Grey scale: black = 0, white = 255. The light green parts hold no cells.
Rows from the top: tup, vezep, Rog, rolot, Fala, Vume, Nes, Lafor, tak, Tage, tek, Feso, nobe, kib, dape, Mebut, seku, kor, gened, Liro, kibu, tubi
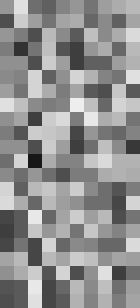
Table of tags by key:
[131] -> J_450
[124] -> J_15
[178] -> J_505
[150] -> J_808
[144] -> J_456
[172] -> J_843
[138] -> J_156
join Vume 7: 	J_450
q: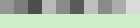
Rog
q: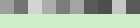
Nes
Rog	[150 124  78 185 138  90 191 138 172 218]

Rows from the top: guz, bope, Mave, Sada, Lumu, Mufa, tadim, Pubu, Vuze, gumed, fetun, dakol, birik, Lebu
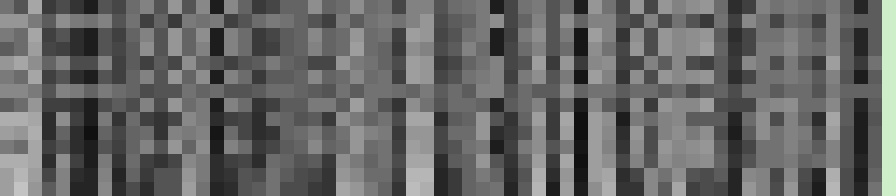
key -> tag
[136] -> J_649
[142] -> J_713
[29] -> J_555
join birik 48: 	J_713
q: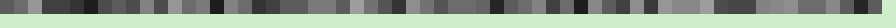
Pubu
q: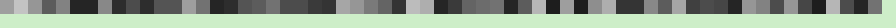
Lebu
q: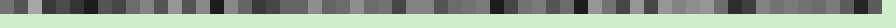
guz

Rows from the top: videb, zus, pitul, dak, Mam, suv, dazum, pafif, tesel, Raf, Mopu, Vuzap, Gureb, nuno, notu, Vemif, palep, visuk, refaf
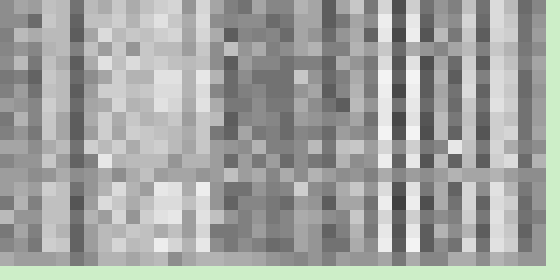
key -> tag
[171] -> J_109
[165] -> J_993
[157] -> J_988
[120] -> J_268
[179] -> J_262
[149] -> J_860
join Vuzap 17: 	J_988
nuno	[157 171 157 206 192 114 149 179 219 179 157 231 225 171 237 149 114 114
 149 128 134 206 141 128 171 199 149 219  85 225 120 171  99 213 141 225
 179 120 149]
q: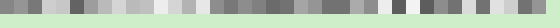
visuk
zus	[141 141 107 199 186  99 192 192 206 179 206 225 199 171 219 141 134 141
 141 107 120 165 165  93 120 165 141 237  99 231  99 157 141 213 107 219
 199 114 149]
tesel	[120 179 134 199 165  93 171 206 171 199 179 186 199 157 199 186  93 134
 141 134 107 157 149 134 141 165 114 231  72 225  85 186 120 192  99 206
 192 114 157]
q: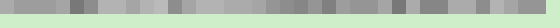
refaf

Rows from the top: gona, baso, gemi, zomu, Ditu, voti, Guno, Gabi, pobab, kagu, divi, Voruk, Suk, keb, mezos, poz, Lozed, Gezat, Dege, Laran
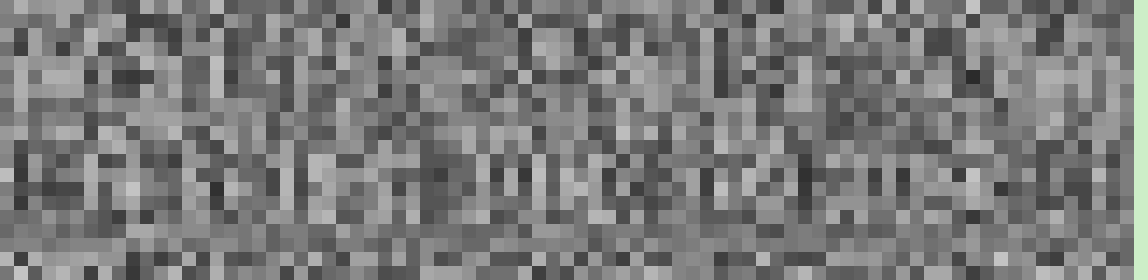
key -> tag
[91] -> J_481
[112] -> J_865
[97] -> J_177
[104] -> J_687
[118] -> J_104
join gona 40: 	J_865
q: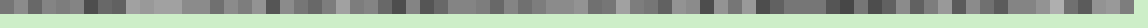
pobab
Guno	[132 175 147 153 161 161 104 125  85  77 168 125 168 104 118 181  85 104
 104 112  85 147 104  85 125 132 153  63 118  77 161 132 132  85 118  77
 132  85 139 132 112 125  91 139 132 147 161 147 118 132 153  63  97 139
  91  56 147 161 112  91  91 112 104 118 139 132 161 175  77  91  77 161
 147 132 168 161 118 168 112 161 118]
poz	[112 104 112 147 118 139 104  85  63 132  63 125 104 139 153 104  77 125
  97 153 147 104 168 181  85  91 153 161  97 175  77  97 132 153 175  77
  91 139 139  77  97 118 181 175  77 161  85 132 139 118  91  91  97  77
 139 139 118  85 125 168  77 161 112 112 168 118 168 153  91  56  91 139
  91 104 139 175 125 104 118 104 147]
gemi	[153  77 161 118 112 104 181 153 132  71 139  85  63 125  77 168  77  97
  91 161  85 147 168  91 139 147 132 139 175  77 153 125  97  85  97 112
 125  63 147 153 132  63 112  85  77 147 104 125  91  91 168  63 139 112
 168  85 132 147  91 139 175  91 139 139  71 168  77  71  97 168 153 168
 147 161  71  71 161 153 139 112 125]
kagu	[153 168 112 147 175 168  71 181 161  85 139 147 181  97  77 168 153 118
 161  77 112 139  91  85 153 139  91  71 112  91 104 139 147 168 125 168
 153 168  71 132 125 153  71  91 189 132 175  85 168 118 118 168 125 168
 112 161  85 139 118  77  85 104 104 132 112  85 112 147 104 161 118 118
 125 112 168 147  91 139 153 153 104]
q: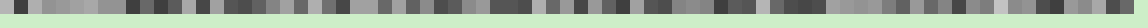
Dege

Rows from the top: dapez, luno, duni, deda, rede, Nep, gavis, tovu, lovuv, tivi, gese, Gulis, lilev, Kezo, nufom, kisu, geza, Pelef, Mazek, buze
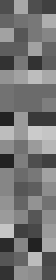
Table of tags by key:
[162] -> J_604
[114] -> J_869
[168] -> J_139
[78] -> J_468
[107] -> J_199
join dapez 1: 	J_139
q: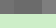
tovu
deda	[ 94  94 162 101]
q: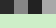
Pelef

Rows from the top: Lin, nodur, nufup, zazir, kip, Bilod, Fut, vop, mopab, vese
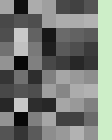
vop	[ 39 201  45  39 166 153 128]
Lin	[166  15 172 159  72  65  84]
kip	[147   7 128  72  59  39  53]
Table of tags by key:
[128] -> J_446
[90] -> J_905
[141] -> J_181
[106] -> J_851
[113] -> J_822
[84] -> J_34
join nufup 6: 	J_905

